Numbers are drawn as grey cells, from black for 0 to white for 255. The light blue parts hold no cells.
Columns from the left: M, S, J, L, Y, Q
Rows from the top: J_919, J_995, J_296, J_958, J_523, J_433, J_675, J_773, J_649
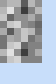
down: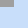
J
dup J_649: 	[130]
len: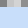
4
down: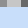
L

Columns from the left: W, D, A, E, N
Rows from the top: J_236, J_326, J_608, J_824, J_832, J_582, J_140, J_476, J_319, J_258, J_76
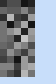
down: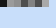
N
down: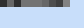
W

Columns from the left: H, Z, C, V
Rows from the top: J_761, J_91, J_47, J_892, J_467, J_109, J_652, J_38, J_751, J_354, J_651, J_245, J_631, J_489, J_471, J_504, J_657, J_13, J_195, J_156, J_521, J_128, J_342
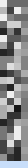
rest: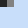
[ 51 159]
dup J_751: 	[130]
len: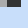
3
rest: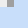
[130]
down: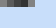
Z
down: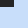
C
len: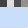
4

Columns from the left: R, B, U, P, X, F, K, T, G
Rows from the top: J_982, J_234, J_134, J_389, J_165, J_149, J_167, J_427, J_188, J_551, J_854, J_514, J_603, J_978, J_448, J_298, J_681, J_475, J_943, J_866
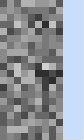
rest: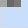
[120  91 166]
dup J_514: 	[178]

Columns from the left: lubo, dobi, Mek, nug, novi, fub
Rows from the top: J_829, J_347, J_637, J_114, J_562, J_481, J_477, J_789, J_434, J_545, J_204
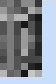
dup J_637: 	[182]
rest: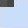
[70 70]
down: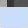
novi
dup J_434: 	[70]
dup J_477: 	[99]

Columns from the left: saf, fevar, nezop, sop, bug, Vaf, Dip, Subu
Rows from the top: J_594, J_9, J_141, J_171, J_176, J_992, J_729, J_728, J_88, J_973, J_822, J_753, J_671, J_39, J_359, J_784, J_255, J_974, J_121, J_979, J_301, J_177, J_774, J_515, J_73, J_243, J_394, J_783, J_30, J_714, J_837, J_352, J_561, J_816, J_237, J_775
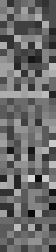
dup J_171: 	[64]
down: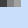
sop
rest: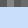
[ 91 132 119  91]
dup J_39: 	[174]

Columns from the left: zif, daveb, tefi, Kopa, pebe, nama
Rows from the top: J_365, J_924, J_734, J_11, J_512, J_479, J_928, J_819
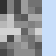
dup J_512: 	[210]
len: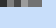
6
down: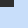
zif
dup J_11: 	[141]
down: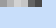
zif
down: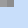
Kopa

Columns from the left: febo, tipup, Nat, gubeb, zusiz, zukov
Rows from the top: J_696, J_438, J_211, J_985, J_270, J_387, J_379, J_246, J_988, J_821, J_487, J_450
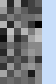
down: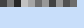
tipup
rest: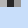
[109  51   1]
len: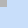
1
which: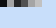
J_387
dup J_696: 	[39]
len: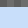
4

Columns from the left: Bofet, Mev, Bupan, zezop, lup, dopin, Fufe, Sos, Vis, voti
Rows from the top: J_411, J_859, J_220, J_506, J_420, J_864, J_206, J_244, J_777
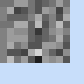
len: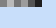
6
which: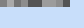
J_206
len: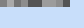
10
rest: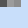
[ 68 141]
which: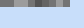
J_411

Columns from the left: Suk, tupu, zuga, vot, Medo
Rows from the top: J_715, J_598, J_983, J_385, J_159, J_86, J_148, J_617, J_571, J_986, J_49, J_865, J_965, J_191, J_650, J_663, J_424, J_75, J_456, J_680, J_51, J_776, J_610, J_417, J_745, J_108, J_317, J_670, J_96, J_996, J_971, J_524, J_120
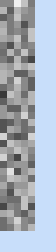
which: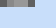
J_417
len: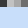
4
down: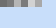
Medo

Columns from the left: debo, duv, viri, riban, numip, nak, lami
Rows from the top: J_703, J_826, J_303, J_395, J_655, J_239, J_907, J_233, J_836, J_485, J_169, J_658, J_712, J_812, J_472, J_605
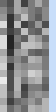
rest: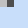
[180  65 123 123  94]
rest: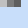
[137]

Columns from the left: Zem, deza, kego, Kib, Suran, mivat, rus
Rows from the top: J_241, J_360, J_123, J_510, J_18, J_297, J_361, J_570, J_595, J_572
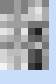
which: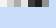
J_572
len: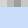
4
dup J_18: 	[228]
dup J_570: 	[187]
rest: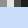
[172]

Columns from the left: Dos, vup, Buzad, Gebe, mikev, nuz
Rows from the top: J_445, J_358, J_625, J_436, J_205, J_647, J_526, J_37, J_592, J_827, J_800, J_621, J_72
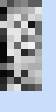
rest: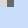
[229 243 121]
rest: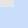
[174 229 105]
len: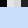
4
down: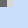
Buzad
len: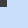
1
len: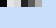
6

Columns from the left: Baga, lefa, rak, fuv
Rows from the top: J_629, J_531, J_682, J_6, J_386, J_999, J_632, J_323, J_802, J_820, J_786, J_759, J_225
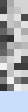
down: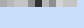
lefa
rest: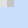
[225  74]
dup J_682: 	[225]
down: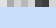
fuv

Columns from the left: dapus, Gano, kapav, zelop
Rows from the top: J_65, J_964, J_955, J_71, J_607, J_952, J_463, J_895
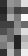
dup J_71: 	[65]
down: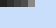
dapus
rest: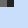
[173]

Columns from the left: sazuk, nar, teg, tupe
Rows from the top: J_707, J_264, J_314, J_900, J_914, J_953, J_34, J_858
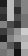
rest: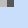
[131]
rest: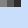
[189]
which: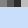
J_34

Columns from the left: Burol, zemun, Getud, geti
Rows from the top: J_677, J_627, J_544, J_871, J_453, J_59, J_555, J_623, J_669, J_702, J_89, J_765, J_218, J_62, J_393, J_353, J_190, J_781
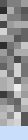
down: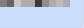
Burol
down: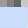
Burol
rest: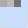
[172]

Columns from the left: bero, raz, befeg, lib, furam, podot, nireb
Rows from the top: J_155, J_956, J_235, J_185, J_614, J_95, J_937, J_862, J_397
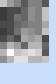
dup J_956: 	[74]
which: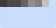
J_956
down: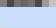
befeg

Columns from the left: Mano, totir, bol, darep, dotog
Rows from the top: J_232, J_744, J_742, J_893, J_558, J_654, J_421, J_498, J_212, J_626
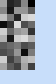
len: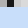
4
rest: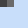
[177 191]
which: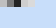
J_742
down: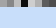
Mano
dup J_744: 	[150]

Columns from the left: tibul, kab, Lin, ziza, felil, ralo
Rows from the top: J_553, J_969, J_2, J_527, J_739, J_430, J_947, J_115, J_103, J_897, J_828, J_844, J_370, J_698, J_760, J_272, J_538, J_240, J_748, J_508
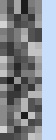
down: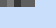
ziza
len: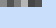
6

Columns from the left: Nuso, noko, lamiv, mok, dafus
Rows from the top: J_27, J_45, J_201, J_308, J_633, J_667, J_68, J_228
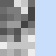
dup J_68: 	[198]
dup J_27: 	[96]
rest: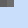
[125 109  67]
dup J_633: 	[83]
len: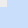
1
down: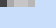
mok

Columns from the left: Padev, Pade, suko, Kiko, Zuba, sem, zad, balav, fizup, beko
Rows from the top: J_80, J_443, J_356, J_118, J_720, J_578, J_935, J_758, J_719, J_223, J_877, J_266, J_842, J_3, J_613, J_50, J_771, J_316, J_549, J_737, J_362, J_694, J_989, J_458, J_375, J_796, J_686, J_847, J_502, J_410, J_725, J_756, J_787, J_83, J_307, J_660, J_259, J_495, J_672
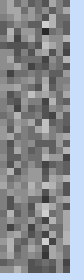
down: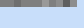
Padev
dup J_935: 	[83]
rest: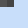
[153  95]

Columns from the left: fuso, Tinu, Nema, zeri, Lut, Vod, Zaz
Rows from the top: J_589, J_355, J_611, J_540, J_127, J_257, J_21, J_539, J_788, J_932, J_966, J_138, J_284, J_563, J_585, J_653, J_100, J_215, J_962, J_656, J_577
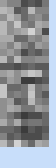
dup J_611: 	[143]
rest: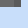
[60 90 76 90]

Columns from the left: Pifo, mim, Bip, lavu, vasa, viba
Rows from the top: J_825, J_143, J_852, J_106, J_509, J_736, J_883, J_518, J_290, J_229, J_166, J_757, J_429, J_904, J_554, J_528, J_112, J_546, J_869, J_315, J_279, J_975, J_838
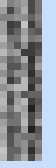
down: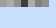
lavu
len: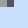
2
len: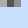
3
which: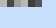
J_554
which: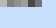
J_825
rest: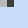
[86]

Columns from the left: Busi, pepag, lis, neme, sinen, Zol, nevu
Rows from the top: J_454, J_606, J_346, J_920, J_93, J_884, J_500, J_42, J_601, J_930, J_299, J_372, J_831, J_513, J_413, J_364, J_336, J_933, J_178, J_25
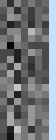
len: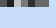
7
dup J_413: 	[88]
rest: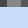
[183 135  88]
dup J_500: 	[73]

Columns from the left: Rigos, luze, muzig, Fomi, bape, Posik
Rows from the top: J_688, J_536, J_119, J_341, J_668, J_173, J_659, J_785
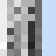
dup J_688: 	[178]
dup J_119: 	[178]
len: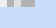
5
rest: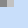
[ 50 108]
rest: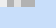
[108]
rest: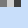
[92]

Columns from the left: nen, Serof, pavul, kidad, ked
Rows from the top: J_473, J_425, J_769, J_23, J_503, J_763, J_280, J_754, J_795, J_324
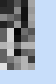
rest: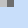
[180 180]
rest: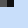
[164]

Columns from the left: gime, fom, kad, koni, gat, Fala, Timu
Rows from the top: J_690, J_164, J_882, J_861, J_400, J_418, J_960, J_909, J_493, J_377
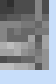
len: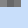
3
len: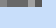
6
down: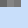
Timu
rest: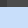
[133  76]
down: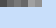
gat
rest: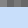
[104 120 120]
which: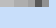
J_377

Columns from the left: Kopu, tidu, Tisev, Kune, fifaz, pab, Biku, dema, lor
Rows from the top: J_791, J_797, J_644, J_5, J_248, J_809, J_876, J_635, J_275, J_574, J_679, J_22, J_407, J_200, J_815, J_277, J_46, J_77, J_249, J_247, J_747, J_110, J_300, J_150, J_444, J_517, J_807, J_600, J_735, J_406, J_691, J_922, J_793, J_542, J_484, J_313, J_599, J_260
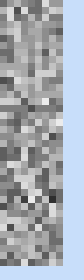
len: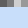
4
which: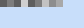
J_110
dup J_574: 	[168]
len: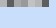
7
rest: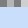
[125 125]
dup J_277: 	[125]
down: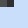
dema

